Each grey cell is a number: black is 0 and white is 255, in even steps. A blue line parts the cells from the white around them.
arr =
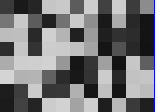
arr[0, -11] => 58
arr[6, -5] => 22
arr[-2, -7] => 55
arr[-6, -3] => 49
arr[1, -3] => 172
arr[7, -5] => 206
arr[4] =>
[172, 206, 207, 210, 151, 22, 53, 160, 19, 199, 95]
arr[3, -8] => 204
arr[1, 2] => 92
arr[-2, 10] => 188
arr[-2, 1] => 62
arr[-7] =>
[118, 200, 92, 32, 114, 202, 142, 25, 172, 40, 20]
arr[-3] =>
[212, 178, 180, 97, 43, 24, 51, 204, 39, 194, 197]
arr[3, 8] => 82
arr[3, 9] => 40
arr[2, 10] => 20
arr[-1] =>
[27, 66, 36, 204, 210, 163, 206, 30, 185, 58, 31]
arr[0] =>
[58, 25, 37, 197, 201, 92, 206, 65, 206, 60, 140]
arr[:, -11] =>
[58, 118, 189, 44, 172, 212, 29, 27]
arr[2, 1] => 190
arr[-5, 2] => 51
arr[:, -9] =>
[37, 92, 41, 51, 207, 180, 203, 36]

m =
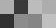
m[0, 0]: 175
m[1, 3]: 192
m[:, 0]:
[175, 49]

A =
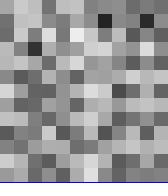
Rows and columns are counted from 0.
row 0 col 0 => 166
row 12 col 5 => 172
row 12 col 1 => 171
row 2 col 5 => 237
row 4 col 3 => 108
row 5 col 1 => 91
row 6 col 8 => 75
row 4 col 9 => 92
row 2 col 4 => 120
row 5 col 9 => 207
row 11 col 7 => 179
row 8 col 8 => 93
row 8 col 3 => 104
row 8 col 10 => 144
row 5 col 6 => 163
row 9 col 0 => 90
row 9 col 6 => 185
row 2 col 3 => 221
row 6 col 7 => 203
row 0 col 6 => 129
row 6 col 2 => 99
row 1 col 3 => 139
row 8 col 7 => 168
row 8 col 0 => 193
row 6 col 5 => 180
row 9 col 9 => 185
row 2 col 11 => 95
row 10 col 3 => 174
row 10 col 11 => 188
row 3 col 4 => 143
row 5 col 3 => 179
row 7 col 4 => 148
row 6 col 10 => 176
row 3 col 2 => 50
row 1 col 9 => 130
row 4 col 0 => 183
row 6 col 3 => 98

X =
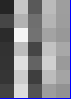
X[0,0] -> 37
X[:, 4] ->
[158, 157, 152, 168, 154, 164, 146]
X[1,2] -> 111
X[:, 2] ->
[89, 111, 114, 69, 99, 62, 83]
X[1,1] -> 178
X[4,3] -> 208
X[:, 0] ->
[37, 70, 43, 50, 51, 53, 66]
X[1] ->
[70, 178, 111, 180, 157]
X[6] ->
[66, 221, 83, 157, 146]
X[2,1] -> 245

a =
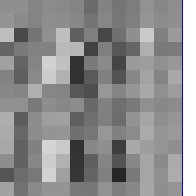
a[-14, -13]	143
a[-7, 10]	144
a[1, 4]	141
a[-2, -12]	108
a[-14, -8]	133
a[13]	[162, 114, 137, 148, 148, 120, 119, 146, 125, 136, 167, 143, 149]
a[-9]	[130, 95, 137, 204, 178, 49, 90, 129, 83, 135, 163, 132, 169]
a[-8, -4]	150
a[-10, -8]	49
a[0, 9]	125
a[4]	[161, 99, 132, 209, 193, 49, 122, 138, 69, 154, 157, 144, 152]
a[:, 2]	[132, 132, 117, 130, 132, 137, 176, 122, 141, 140, 129, 135, 120, 137]
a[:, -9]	[137, 141, 190, 186, 193, 178, 132, 135, 160, 150, 202, 177, 160, 148]
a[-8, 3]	134
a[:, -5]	[117, 119, 112, 87, 69, 83, 132, 111, 108, 129, 61, 83, 38, 125]
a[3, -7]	66
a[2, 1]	73
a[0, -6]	131
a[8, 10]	166
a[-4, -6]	143
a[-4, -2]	149
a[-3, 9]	135
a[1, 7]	134
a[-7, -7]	105
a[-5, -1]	154
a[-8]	[135, 132, 176, 134, 132, 87, 78, 151, 132, 150, 169, 144, 156]
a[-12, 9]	143
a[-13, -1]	143
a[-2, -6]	127

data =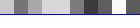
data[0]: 201
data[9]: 92
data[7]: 94
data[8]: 250

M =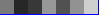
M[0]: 122
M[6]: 207
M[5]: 146

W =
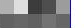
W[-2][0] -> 176
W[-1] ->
[98, 103, 97, 115, 102]
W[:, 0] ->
[176, 98]

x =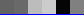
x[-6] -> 99
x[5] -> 128
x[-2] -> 5
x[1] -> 105

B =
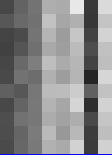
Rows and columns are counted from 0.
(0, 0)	72
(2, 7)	211
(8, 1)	114
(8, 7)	197
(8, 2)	119
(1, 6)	55
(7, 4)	166
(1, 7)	196
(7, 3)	179
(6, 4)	188
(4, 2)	126
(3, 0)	65
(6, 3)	187
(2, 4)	156
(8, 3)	172
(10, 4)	170
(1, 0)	87
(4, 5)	182
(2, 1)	75
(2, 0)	68
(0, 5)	232
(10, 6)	59
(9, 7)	190
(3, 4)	158
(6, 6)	96
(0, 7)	218

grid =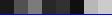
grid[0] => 25
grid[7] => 203
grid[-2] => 183
